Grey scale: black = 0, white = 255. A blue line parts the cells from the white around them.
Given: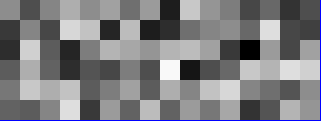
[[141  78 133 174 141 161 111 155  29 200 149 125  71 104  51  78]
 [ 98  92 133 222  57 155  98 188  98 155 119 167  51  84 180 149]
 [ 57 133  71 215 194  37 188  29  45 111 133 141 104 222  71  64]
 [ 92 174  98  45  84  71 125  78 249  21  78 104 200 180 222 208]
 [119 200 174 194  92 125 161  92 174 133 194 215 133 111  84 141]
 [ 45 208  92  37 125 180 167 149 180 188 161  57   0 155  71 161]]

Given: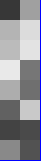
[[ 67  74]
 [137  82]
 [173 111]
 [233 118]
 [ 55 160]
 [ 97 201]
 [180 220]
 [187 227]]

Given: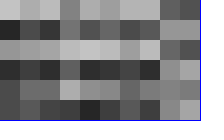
[[ 46  62  46  95  46  54  68  46 143 165]
 [ 38  75  54 115  81 102  75  88 150 150]
 [ 75  88  68  62  38  62  88  62 136 165]
 [ 75 108 108 173 143 136 102 123 130 123]
 [150 158 165 187 195 187 158 187 102  81]
 [195 173 187 130 173 158 180 180  95  81]]

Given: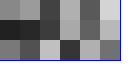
[[ 33  40  60 169  97 184]
 [121  81 192  53 176 113]
 [136 155  66 176  89 212]]

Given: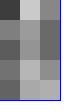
[[ 92 148 106]
 [127 155 106]
 [ 99 169 175]
 [114 182 142]
 [ 61 202 135]]

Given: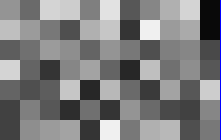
[[100  79  93 198  39 184 106  58 163  87 205]
 [212 100  52 134 163 100  39 191 112 142  87]
 [148 106 212 205 127 226  87 134 176 212   9]
 [ 93 112 155 142 100 148 120  79 127 134  73]
 [ 65 127  87  45 112  52 148 106  73  65 134]
 [ 65 142 155 163  52 240 120 176 184  79 120]
 [191 155 120  79 176 198  52 240 155 170   9]]

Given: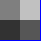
[[ 50  86]
 [127 193]]
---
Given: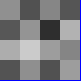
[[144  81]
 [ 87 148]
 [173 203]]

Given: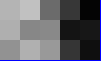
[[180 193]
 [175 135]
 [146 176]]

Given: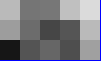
[[186 117]
 [157 108]
 [ 22  84]]

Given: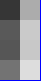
[[ 54 172]
 [ 89 202]
 [ 86 200]]

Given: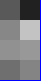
[[ 89  33]
 [135 195]
 [145 152]]

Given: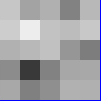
[[198 163]
 [205 237]
 [177 184]]

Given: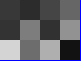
[[ 56  44]
 [ 51 125]
 [212 109]]

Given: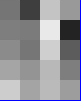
[[117  62]
 [126 123]
 [139 118]]

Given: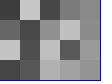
[[ 62 198]
 [102  72]
 [195  78]]
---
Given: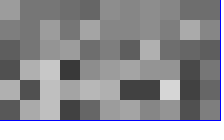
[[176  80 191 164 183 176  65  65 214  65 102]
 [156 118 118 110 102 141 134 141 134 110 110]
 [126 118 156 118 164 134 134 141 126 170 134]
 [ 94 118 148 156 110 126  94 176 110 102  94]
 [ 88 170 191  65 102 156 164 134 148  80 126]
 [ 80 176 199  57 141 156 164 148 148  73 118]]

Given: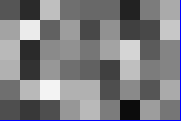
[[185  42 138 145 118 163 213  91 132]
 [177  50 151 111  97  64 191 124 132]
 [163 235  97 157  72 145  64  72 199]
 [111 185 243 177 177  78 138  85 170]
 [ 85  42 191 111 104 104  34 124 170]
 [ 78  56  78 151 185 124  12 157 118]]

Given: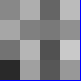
[[166 128 121 144]
 [136 174 101 187]
 [115 181  81 201]
 [ 41 160  87 152]]

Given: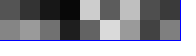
[[133 154 113  30  99 218 154  66 127]
 [ 84  51  23   8 205  92 191  78  58]]

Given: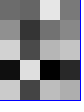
[[210  74 182 196]
 [203  68 189 174]
 [144  52 114 136]
 [108 101 230 121]
 [ 15 223   1  40]]

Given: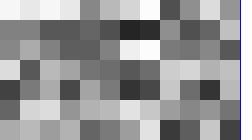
[[246 232 246 232 135 185 213 252  80 143 220 149]
 [220  88 185 164 116 109  88 109 205 213 178 192]
 [171 185 157 178 101 122 157 226  58  94 199  66]
 [135 171 129  94  94 129 239 252 122 116 135  88]
 [129 129  88  88 101  80  37  45 143  80 101 192]
 [101 213 220 149 178 185 226 199 157 135 149 116]
 [ 66 122 171  72 164 122  52  72 199 109  52 185]]

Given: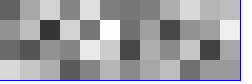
[[216 197 174  91 132 181 138 166 189 112 153 153]
 [146 189  53 210 118 253 112 159  72 146 159 239]
 [106  85 146 132 232 203  72 174 138 197  66 166]
 [ 98 166 210 132 224 126 118 126 174 216 181 189]]

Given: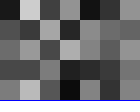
[[124 186  86  12 131  51 131]
 [108 153  72 174 131  92 147]
 [ 80  58 166  38 139 108 100]
 [ 72  72 124  32  44  58 116]
 [ 24 205  64 147  18  51 147]]
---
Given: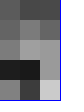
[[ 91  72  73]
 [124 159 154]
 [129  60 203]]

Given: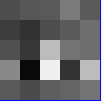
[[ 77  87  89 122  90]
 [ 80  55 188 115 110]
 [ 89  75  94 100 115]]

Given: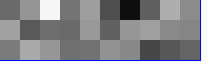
[[106 149 246 116 158  79  14  95 174 140]
 [122 169 150 111 114 146 136  70  87 100]]

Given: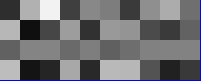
[[ 46 177 242  63 136 125  58 143 172 111]
 [ 97 132 132 106 126  96 110 129 130 130]]

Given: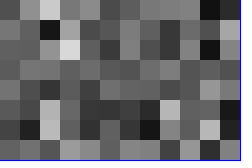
[[ 80 144 202 120 139  75  93 120 125 129  17  43]
 [ 96  94 147 216  94  58 127  79  56 130  18 132]
 [115  78  53  91  64 111  99  97  75  85 150 121]
 [ 68  33 186  95  50  96  54  21 132  92 183  34]]

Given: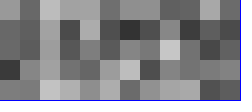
[[153 104 188 162 163 111 143 144  96  99 168 107]
 [105  92 157  87 126  90 133 120 198 114  72  97]
 [125 123 194 176 142 173 107 145 165 169  81  93]]

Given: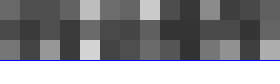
[[104  79  78  98 189 109 100 202  77  55 139  62  72  96]
 [118  67 151  58 211  67  78 106  86  50 118 145  63 174]]
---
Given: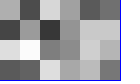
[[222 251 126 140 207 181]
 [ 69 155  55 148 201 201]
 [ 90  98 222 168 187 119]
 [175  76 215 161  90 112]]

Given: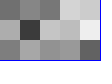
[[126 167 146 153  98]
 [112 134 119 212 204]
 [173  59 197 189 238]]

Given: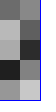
[[151 200]
 [108 136]
 [ 31 130]
 [185  95]
 [171  44]]

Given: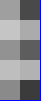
[[190 178]
 [197 171]
 [146  93]
 [159  73]
 [138  59]]

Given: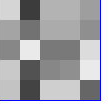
[[135 234 121 121 220]
 [164 114 171 171 143]
 [201  82 135 143 234]
 [195  67 207 207 102]
 [213  60 179 179 158]]

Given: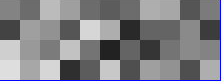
[[222 167 214  47  92 200  79 159 146  79 174]
 [ 67 159 146  85 214 174  41 100 100 138  60]
 [207 153 123 194 116  34 100  53 116 138 131]
 [131 108 187 159 108  92 108 174 167  85 123]]

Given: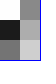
[[116 207]
 [ 27 173]
 [254 137]]
